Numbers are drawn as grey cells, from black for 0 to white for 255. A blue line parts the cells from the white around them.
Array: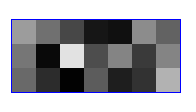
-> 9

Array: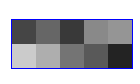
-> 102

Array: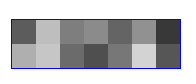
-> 190

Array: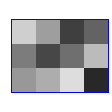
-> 71

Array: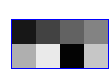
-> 66

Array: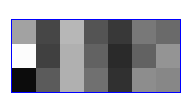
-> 64
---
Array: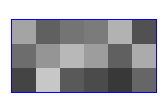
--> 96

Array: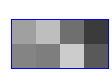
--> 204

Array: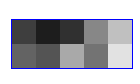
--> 115

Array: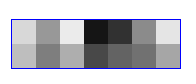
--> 113

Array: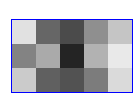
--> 178

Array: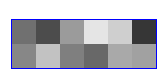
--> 169

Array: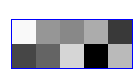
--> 0

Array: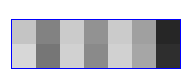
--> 166

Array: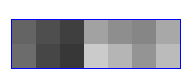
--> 148
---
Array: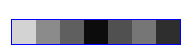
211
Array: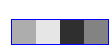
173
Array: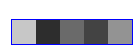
199
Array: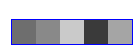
110
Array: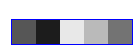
86
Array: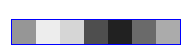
150
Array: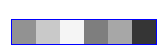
146
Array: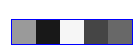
154
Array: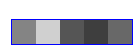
132
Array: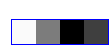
250
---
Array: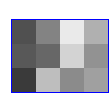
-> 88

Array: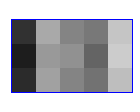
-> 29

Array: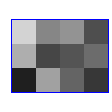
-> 174

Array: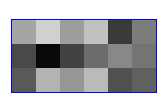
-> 73

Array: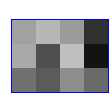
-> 169

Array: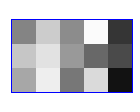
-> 198

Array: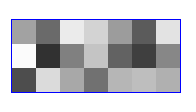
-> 251

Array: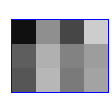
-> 94

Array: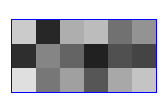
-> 46
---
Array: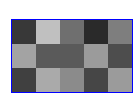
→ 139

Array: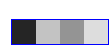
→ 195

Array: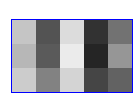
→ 212

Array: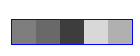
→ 61

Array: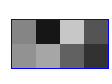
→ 166

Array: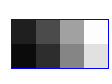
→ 45

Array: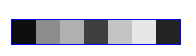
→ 196

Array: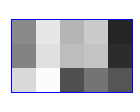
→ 79
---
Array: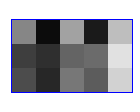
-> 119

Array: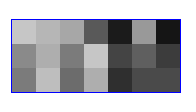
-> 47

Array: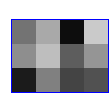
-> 128

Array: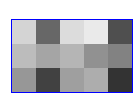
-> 159

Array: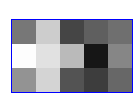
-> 83

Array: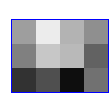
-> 79

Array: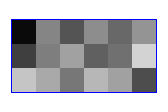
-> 183

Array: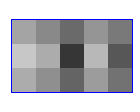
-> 100

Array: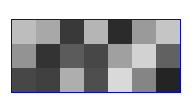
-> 217
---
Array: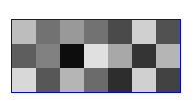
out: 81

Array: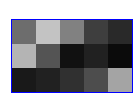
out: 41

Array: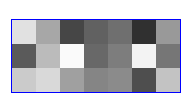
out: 153

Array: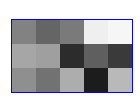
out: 246

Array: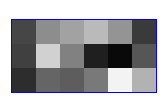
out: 58

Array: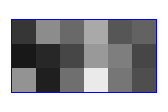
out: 98

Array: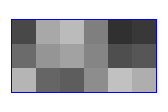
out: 56

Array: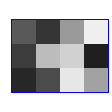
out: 239

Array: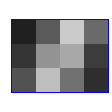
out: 106

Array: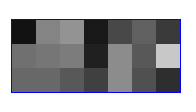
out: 58
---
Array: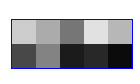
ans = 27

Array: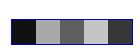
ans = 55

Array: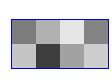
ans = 124

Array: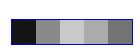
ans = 115

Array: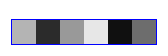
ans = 43

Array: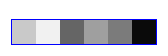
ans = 101
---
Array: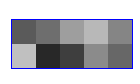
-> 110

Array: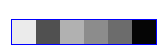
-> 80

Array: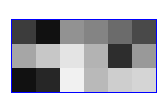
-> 17

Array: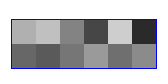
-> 192

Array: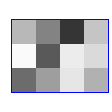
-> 131

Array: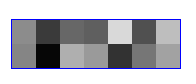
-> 58
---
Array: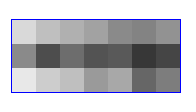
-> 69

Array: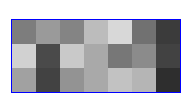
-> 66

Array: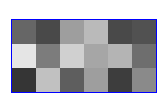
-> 110

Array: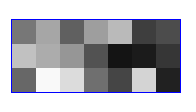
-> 54

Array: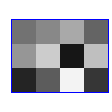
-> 191

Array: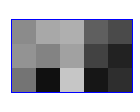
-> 34

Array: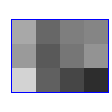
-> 147

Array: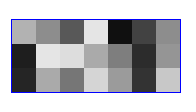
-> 149

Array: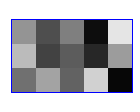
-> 156
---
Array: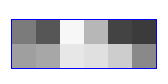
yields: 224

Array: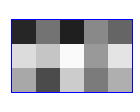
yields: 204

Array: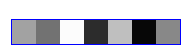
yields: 191

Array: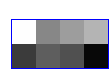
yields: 94

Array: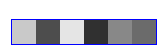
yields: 48

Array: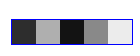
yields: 19

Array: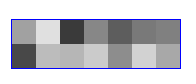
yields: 141
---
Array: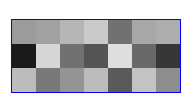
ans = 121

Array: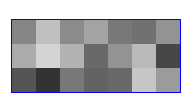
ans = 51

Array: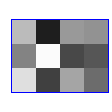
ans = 64

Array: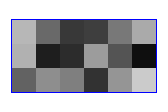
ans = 142

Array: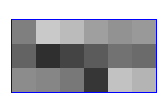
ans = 134

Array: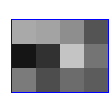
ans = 77

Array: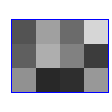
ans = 40

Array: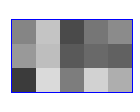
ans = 218
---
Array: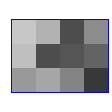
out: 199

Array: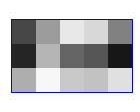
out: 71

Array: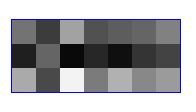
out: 115

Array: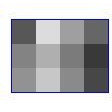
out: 87

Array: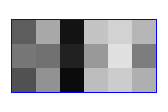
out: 93

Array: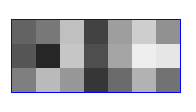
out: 99

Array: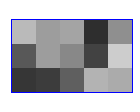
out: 186

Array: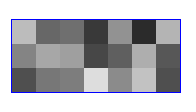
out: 188

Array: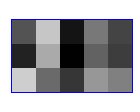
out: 83
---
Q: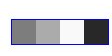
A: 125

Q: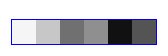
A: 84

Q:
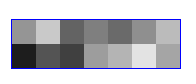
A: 64

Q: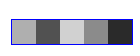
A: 81

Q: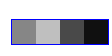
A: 73

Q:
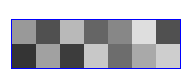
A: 60

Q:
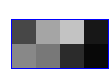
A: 23

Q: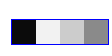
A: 138
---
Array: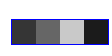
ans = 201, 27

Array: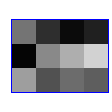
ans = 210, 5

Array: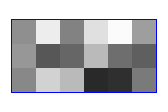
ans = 251, 41

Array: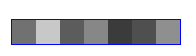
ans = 200, 59

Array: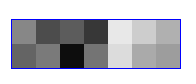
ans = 232, 13

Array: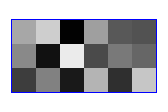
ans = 235, 2
